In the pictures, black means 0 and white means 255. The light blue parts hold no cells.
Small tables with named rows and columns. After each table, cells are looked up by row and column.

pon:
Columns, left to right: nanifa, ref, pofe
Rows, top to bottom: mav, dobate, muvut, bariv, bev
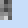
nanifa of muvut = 115
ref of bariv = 147
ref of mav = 59
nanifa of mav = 150
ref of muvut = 73
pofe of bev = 93
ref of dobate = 105
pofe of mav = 105
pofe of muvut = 100
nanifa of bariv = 138

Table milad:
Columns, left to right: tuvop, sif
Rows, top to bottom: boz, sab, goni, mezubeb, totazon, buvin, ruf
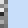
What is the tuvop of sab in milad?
136
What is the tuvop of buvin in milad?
172
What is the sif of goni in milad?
114
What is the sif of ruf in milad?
119
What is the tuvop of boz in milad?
224
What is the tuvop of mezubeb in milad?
41
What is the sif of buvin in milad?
129
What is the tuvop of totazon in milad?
135
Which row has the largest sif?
sab

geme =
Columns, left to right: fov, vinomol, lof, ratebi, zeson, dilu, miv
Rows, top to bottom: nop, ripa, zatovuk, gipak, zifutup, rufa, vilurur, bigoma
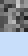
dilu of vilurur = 82
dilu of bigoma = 129
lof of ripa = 50
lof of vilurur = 133
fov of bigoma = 96
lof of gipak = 148
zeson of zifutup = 53
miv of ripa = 156
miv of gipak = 126
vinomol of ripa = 72
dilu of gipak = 61
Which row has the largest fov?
ripa

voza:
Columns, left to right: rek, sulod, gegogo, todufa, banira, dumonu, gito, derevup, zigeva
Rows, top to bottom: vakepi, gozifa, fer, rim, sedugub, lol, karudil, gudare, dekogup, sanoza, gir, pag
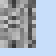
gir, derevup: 139
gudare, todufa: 158
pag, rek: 187
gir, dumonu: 140
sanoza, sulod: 125
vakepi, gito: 161
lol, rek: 145
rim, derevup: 70

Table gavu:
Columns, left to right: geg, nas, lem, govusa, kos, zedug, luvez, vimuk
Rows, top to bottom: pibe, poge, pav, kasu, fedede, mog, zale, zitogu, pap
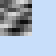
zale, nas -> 213
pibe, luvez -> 188
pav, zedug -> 153
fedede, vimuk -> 130
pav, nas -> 110
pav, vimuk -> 127
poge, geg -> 68
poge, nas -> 77
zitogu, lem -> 46
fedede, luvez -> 86
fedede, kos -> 109
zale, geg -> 205
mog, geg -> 122
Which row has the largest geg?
zale

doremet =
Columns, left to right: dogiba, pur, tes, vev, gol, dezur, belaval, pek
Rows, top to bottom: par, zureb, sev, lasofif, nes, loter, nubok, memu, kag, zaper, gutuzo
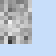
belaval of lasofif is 198
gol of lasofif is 183
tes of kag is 222
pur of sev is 193
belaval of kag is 178
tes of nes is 127
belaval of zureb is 138
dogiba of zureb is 153
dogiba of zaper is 120
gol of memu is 217
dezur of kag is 162
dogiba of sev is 148
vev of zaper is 122
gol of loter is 210
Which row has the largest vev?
memu

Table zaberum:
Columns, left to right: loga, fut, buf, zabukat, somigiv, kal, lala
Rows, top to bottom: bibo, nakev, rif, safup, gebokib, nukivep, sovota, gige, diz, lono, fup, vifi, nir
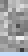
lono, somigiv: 238
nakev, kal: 219
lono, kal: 240
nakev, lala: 198
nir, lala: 130
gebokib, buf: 135
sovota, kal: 130
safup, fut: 214
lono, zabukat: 172
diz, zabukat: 136
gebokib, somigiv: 150
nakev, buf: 179
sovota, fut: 215
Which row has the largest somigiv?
lono

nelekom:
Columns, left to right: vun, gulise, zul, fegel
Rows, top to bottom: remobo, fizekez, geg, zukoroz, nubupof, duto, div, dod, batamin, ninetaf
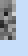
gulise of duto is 130
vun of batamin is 103
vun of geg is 119
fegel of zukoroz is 209
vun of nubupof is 128
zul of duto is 95
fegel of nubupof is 106
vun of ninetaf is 115
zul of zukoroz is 129
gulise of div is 72
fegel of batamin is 152
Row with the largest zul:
dod

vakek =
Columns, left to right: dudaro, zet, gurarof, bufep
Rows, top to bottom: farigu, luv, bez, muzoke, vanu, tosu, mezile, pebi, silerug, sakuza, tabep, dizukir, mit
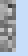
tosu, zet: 134
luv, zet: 160
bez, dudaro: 170
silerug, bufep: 111
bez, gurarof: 204
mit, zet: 132
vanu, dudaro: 167
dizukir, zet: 136
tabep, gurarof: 179
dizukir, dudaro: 131
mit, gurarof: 109
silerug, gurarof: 161
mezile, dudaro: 114
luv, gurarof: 59
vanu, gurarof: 97
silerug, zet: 111
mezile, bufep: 136
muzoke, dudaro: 164
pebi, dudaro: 189

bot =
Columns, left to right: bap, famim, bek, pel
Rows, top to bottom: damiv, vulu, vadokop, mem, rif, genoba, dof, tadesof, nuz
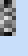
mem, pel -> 151
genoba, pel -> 145
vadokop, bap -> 94
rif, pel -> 65
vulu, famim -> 43
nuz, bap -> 66
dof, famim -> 99
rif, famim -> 224

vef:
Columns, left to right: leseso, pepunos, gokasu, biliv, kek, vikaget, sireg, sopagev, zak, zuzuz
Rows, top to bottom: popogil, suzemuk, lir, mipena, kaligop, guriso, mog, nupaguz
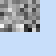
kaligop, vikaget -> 183
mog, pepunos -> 142
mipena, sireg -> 85
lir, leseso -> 159
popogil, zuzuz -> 172
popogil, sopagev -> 181
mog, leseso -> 245
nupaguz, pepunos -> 97
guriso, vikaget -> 140
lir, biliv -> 171
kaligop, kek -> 168

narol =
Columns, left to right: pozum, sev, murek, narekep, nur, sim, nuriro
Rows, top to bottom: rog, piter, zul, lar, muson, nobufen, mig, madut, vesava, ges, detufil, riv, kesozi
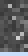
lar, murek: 72
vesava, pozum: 85
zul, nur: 105
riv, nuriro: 149
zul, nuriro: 66
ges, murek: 75
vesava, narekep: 105
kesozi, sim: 106
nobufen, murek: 95
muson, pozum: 75
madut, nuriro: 103

